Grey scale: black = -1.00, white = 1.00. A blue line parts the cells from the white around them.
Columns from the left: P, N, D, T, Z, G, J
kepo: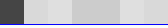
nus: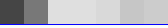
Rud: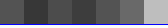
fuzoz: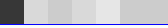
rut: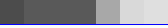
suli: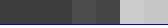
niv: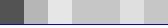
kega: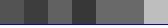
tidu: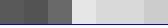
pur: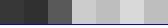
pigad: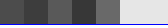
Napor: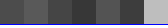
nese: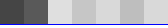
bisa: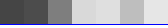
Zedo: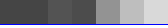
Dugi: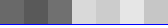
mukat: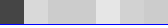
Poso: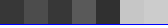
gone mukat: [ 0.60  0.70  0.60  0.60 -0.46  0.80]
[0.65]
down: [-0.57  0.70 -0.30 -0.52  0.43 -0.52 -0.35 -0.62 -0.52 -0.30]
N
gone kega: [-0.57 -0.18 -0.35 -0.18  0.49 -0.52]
[-0.24]
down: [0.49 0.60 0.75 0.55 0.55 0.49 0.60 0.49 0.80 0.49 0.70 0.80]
J

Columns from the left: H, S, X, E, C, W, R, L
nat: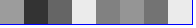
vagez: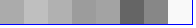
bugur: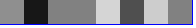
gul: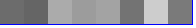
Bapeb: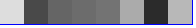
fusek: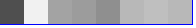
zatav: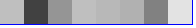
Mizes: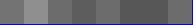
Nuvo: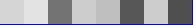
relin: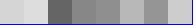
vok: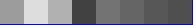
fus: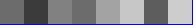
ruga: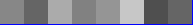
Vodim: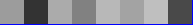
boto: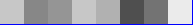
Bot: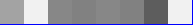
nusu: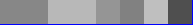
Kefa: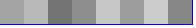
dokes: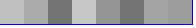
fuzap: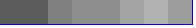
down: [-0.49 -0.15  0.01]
E
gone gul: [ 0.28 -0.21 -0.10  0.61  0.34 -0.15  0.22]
[-0.04]

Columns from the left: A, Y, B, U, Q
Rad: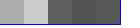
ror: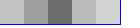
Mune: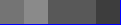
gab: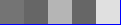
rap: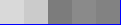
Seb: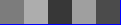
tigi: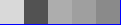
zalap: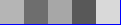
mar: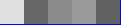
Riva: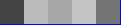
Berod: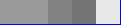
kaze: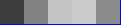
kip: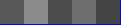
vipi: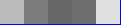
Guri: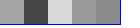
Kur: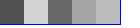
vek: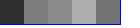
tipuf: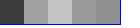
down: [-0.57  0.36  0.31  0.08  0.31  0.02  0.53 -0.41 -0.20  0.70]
B
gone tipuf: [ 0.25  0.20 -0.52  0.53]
[0.14]
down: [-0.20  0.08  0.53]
B

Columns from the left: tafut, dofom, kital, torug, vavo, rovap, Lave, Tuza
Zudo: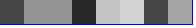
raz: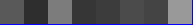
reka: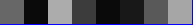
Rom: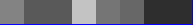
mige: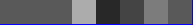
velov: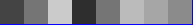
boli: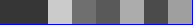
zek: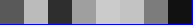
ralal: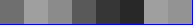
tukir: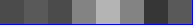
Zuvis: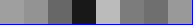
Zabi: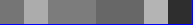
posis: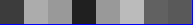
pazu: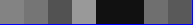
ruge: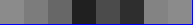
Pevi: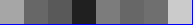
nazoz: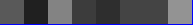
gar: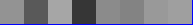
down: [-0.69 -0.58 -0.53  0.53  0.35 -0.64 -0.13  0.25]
torug
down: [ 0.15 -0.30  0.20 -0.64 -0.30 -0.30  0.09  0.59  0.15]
Tuza
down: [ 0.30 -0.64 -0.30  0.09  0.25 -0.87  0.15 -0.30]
Tuza
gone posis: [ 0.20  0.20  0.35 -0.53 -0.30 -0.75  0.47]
[-0.24]
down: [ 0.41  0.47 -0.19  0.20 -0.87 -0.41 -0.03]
vavo
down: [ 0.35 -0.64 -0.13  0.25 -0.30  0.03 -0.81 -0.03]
torug
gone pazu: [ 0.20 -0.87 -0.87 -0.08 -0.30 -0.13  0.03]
[-0.36]

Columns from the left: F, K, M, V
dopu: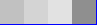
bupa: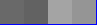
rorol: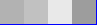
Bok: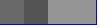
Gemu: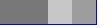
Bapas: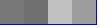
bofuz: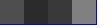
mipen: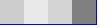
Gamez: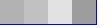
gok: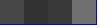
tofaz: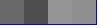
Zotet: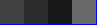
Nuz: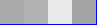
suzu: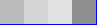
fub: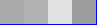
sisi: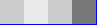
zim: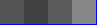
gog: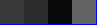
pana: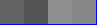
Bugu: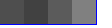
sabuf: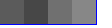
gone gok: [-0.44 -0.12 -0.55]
[-0.61]
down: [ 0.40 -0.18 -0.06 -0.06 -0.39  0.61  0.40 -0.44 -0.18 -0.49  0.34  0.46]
F
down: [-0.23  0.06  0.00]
V

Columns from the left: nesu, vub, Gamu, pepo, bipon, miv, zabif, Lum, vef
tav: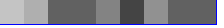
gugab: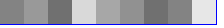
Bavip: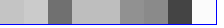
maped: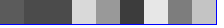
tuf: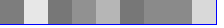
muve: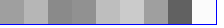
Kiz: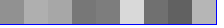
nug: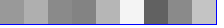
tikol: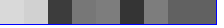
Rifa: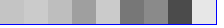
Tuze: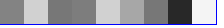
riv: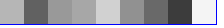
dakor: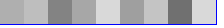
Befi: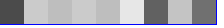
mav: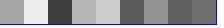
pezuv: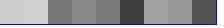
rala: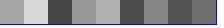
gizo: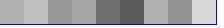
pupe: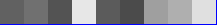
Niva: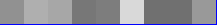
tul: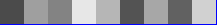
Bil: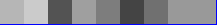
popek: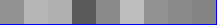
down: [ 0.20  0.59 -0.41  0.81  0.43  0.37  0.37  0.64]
vub
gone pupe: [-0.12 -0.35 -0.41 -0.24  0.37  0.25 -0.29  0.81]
[0.76]
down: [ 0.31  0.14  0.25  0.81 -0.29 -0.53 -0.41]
miv
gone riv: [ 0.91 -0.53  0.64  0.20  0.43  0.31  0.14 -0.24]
[-0.18]
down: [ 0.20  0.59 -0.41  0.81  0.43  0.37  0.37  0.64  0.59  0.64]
vub
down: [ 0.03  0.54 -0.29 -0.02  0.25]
nesu
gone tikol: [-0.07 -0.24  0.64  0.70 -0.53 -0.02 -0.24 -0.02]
[-0.59]

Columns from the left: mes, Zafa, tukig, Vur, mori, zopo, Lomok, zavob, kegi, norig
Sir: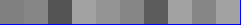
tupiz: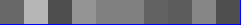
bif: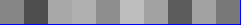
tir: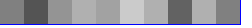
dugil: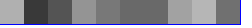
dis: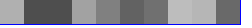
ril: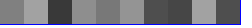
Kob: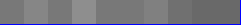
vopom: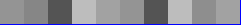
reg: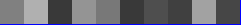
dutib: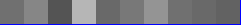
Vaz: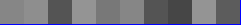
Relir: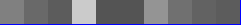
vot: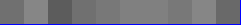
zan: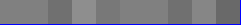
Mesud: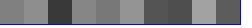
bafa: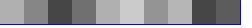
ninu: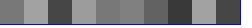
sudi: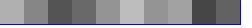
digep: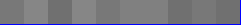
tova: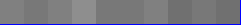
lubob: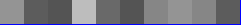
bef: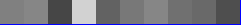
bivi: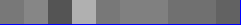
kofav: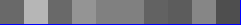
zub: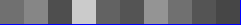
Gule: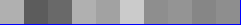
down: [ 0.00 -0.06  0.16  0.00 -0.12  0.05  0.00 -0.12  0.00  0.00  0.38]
mes
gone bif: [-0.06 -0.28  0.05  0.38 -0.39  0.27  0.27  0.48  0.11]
[0.32]
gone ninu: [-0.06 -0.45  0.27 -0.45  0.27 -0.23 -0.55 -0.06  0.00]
[0.22]
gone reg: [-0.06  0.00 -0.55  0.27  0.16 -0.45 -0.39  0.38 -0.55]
[-0.50]

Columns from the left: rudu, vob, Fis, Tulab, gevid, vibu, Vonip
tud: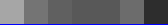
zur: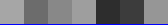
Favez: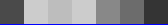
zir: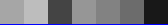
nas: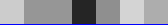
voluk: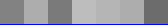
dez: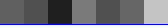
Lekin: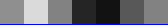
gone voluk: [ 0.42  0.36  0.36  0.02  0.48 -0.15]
[-0.04]
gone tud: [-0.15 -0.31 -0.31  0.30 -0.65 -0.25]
[-0.09]
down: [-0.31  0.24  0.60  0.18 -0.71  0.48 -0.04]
Tulab
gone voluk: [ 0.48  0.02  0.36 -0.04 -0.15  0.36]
[0.42]
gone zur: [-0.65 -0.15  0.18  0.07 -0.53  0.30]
[0.24]
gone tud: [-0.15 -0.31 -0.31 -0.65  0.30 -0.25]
[-0.09]
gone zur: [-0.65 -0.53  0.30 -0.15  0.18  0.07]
[0.24]

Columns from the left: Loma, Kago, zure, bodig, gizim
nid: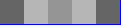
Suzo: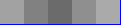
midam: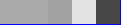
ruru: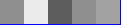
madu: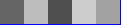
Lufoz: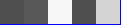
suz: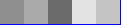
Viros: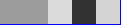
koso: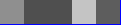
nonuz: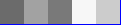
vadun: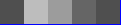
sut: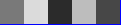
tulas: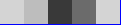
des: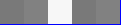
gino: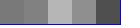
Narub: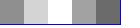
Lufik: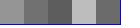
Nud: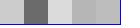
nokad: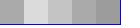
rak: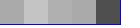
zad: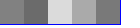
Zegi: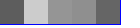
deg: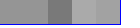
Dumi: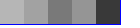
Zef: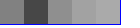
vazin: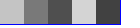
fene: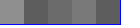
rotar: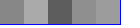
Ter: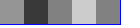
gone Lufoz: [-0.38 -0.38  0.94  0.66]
[-0.32]
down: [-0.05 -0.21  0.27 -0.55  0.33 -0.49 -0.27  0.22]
gizim
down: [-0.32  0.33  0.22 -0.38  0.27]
Kago
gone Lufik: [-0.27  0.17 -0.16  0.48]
[-0.11]
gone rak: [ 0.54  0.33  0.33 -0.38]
[0.38]
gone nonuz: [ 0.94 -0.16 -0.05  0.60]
[0.27]
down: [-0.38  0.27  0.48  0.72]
Kago

